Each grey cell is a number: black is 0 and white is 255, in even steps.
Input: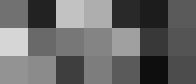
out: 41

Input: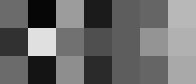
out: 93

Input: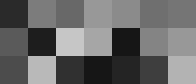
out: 139

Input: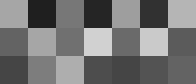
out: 158

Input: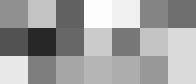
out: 240

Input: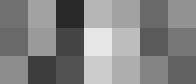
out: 162

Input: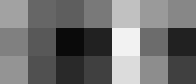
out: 193
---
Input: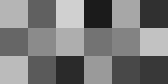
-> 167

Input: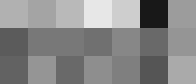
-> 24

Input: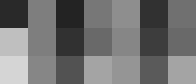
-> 49

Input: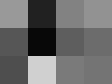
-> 130

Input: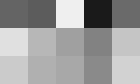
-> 26

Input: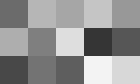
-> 197

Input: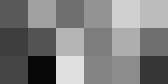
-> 208

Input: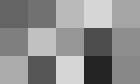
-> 214
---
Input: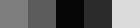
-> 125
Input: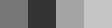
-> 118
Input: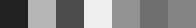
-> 34
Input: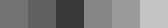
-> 115
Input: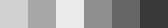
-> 209
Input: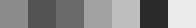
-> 140
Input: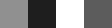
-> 144
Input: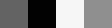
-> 99
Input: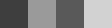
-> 62
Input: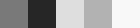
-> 121
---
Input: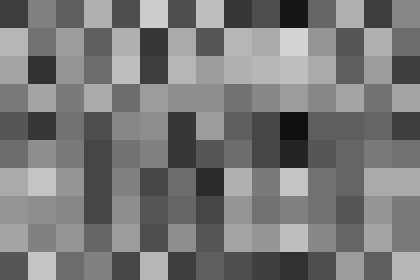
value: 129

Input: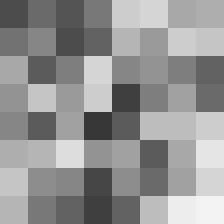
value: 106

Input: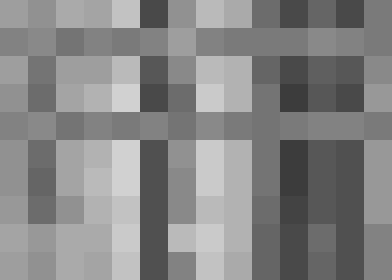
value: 145

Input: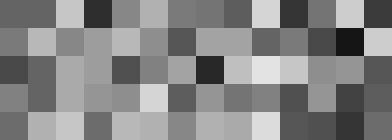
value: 100

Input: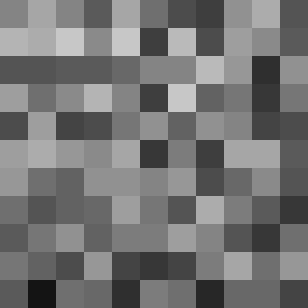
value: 166

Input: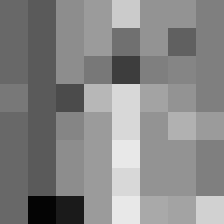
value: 90

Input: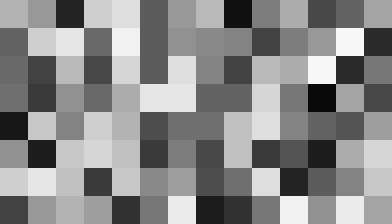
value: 152

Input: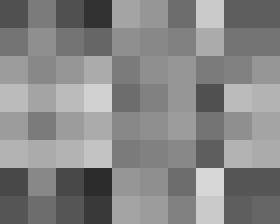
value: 123
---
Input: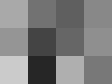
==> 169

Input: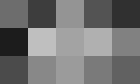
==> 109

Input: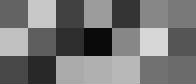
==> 99

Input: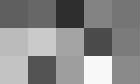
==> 95

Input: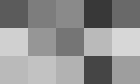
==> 91

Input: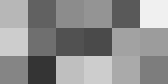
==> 183
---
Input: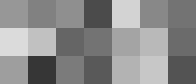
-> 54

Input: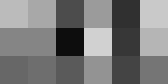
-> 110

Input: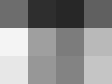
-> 151

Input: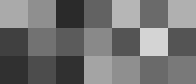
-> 76

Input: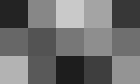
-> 89

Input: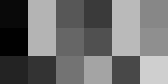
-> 51

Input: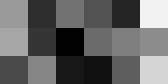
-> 133

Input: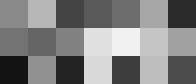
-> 145
